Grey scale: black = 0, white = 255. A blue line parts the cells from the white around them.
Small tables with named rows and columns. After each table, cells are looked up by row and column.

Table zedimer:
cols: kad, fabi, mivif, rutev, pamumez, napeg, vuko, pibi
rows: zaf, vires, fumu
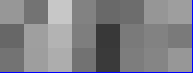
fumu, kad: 115
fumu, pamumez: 58
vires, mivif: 179
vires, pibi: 122
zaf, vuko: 150
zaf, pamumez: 105
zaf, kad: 151
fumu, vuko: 133
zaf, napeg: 109
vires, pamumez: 56
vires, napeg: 122
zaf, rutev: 130
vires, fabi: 159
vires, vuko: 130
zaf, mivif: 199
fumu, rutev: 114
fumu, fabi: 158

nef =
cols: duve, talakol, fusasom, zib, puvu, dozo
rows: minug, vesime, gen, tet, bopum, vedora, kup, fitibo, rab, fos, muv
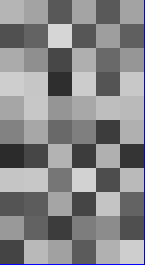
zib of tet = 204
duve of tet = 206
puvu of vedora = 60
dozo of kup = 52
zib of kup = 60
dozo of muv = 206
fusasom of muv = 161
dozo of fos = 79
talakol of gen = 143
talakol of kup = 70
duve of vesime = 80
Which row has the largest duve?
tet

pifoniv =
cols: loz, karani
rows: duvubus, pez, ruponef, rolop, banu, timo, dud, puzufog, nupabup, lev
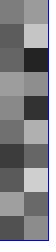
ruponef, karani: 35
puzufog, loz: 90
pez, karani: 197
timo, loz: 112
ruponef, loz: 101
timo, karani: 176
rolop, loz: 157
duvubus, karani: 155
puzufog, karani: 207
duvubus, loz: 125
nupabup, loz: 159
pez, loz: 92
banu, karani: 50
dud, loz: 60
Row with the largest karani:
puzufog

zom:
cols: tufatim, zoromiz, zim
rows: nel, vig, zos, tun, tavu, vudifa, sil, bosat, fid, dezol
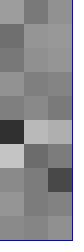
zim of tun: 132
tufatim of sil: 196
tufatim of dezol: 138
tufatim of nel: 157
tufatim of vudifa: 48
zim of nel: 145
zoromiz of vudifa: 185
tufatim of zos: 120
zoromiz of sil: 108
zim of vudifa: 175

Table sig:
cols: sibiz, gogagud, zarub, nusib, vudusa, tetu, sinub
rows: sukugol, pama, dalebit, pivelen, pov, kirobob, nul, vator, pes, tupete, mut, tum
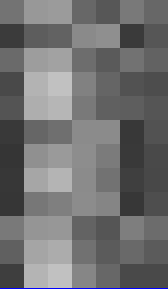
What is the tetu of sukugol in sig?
121
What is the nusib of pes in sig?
140
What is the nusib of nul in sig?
141
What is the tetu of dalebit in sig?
114
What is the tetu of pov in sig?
94
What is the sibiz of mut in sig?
96
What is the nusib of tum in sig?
134
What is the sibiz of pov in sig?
84
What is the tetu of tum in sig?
73
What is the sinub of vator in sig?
72
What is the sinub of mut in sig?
91
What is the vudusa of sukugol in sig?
87
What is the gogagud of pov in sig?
174
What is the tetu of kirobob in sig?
56
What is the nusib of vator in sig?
139
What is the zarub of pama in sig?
98
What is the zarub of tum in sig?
193

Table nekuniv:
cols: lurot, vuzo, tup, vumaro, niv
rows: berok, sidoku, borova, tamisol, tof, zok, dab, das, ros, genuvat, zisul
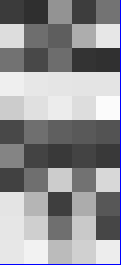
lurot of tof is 204
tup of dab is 57
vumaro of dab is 67
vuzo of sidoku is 110
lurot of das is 65
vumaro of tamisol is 228
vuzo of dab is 67
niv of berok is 115
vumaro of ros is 172
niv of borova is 48
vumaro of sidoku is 173
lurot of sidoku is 221
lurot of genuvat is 230
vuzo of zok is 111
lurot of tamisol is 239
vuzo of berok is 47

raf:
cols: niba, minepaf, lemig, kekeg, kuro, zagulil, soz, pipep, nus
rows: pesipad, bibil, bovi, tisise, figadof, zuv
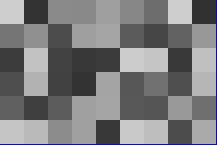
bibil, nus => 152
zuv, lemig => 140
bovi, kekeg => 56
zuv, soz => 190
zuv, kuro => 56
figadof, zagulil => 88
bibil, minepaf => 144
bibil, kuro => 165
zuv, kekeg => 160
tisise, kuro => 164
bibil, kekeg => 159
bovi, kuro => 59

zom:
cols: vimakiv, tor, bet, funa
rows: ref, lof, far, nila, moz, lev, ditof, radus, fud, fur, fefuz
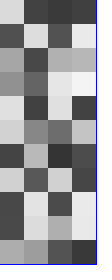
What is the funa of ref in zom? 64
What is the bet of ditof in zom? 52
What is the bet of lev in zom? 109
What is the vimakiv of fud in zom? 72
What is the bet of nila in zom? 230
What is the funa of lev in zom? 196
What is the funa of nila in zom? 244
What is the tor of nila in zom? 100
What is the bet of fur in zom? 175
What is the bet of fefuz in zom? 83
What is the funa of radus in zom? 70
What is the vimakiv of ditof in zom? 68
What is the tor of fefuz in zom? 157
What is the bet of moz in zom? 224
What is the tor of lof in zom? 221
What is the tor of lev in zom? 135
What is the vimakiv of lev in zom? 210
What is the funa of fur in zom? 233
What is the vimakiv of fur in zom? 73

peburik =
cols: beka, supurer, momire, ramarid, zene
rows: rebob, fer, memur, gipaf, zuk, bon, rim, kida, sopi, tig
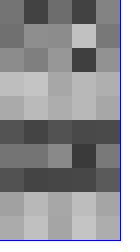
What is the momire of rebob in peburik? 109
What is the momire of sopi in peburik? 167
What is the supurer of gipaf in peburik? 196
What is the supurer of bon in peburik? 68
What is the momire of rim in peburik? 137
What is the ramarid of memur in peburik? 63
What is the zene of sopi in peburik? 165
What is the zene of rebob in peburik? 131
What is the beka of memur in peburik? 140
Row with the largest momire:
zuk

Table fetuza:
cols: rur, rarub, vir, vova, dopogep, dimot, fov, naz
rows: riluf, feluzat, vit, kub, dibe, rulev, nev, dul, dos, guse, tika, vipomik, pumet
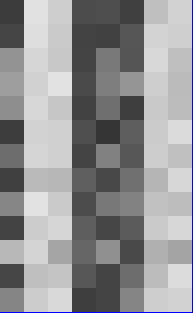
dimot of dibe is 62
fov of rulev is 203
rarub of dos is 226
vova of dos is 76
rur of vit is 147
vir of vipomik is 196
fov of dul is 181
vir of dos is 202
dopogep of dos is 120
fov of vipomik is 188
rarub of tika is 212
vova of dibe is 66
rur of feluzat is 69
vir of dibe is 198
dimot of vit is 85
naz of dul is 215
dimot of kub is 149
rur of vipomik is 70
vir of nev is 208
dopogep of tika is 144

